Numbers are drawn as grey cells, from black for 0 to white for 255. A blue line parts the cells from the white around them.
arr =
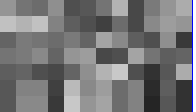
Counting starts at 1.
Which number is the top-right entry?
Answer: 172
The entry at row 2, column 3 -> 193
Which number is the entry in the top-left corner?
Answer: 149
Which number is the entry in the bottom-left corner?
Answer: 87
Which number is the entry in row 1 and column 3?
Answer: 108
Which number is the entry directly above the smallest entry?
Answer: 43
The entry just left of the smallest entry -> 130
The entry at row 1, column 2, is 116
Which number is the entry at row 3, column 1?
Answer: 100
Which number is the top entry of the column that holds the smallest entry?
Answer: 122
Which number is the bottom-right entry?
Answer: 50
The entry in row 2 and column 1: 193
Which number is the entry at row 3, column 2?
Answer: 122

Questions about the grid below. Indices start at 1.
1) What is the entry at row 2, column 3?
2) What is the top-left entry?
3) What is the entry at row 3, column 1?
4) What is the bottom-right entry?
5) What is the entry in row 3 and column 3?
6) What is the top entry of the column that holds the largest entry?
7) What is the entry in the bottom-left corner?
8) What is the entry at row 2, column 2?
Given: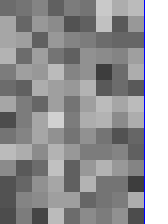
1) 152
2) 108
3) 166
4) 76
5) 96
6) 96
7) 76
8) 102
